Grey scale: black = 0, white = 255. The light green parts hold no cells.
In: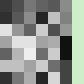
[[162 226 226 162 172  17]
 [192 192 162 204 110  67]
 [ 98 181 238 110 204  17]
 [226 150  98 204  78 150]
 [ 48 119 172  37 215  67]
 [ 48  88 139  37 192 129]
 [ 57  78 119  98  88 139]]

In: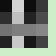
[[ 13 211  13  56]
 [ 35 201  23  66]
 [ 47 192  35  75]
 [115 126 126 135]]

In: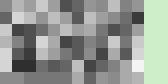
[[101 213 190 149 190 158  89 190 158 139 110  59]
 [139 181 158 202 158  80 101 149 139 190 130 149]
 [139 139 119 119 119 119 170 101 149 139 170 181]
 [181 130  80 213 170  69  89 130 110 202 119 202]
 [213  89  59 190 158 119  89 139  69 170  89 213]
 [202  69  80 110 149 190 158 170 119  80 101 158]
 [213  47  47 110  89 101 190  69 101 130 170 244]]

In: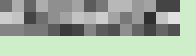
[[205 195  68 111 143 163 195 184 205 163 120 153  47 195 225]
 [111 173 101 173 143 143 163  91 120 184 184 153 163  68  68]
 [132 132 120 120  91  58  68 132  91  80 143 101  68 101  80]]

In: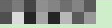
[[ 79 218  37 164  37 184  90 152]
 [102 123  69 143 132 111 132  90]]

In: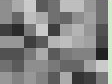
[[142 170 202  90 112 190 190 151 112]
 [151 151  62  90 180 190 170 161  72]
 [151 130 151 130  90 170  51  62 121]
 [142 102 190 170 112 102 142 161 112]
 [112  90 142 142 121 102 102 161 202]
 [ 81  81 121 170  90 121 130 130  33]
 [ 62  42 121 202  62 161 180 151  81]]

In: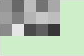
[[138 229  74  95  54]
 [159 127 180 199 189]
 [150 104 189 115 168]]

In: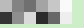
[[ 52 143 218  43 103 238]
 [187 131 112 164 199 250]]

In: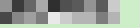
[[ 71 135 159 125 233 203 180 180 125 180]
 [147  59 102 169  47  80  90 147  90 203]]
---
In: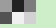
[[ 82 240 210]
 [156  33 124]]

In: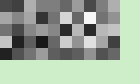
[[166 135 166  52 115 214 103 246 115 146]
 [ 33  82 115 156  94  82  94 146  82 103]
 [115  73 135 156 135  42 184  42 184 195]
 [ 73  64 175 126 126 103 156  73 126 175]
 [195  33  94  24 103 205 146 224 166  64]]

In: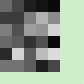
[[ 41 210  93 188 219]
 [116 116  93  30  70]
 [105  93  50  81  10]
 [126  81 157 148 210]
 [105  70  30  19  10]
 [ 60  60 126 178 138]]

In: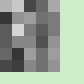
[[ 91 213 123  91 123]
 [180 201  71 103 169]
 [ 53 147 157 113 123]
 [ 91 135 135  81 147]
 [ 71  62 135 113 147]
 [103  53 157 113 157]]

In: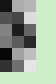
[[ 19 172 181]
 [  7 162 190]
 [ 49 112 229]
 [121  92  40]
 [ 82  71 220]
 [131  29 101]]

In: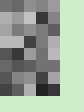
[[185 185  67 123 175]
 [175 155 194  55 132]
 [ 85 132 143  67 164]
 [164 123 143 123  95]
 [114 104 143 132 155]
 [ 67  95 175  34  55]
 [104  85  95 114 114]
 [ 85  55 155 114 185]]

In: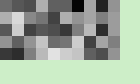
[[175 216 136 117  66 175 147 165 127 156]
 [ 87 205  66  87  78  56 127 185  45 156]
 [147  96 147 196 108 117 205  66 165 127]
 [108  87  78 175  96  96   4 165  34 147]
 [ 56  45 127 185 226 205 196  96  78 147]]

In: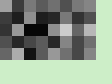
[[102 172  18  91 152 112  71 133]
 [ 51 152   7   7 143 204 102 183]
 [161  60 121  91 112  80 121 133]
 [ 80  39  71  91  39 133  71 112]
 [ 60  30 143  30  39 121  51  80]]
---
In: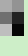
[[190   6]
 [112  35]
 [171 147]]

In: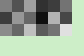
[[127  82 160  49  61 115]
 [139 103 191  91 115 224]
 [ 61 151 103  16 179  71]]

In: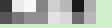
[[ 85 120 143 143 226 216 109 184]
 [ 53 236 248 132 206 184  24 174]]

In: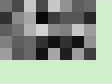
[[115  73 198  73 198 146  94 103]
 [157  85 103  18 167  30 157  61]
 [127  94 103  50  18  50  18 146]
 [ 94 115 177 210 137 127 198 157]
 [ 50 137 167   8  61  85  85  39]]

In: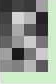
[[160  25 119 202]
 [ 46  67  58 160]
 [139 129 181  89]
 [ 99 150 202 119]
 [ 77 170  89  46]
 [ 67 212 181  36]]

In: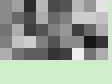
[[138 105  74 172 105 127 204 204 194]
 [172 115  94  94  52  62 238 115 172]
 [138 160  43 184  74  84 184 150 227]
 [115 172  62  84 127 150  62 105 172]
 [127 194 204 127  84 138 138  22  52]]
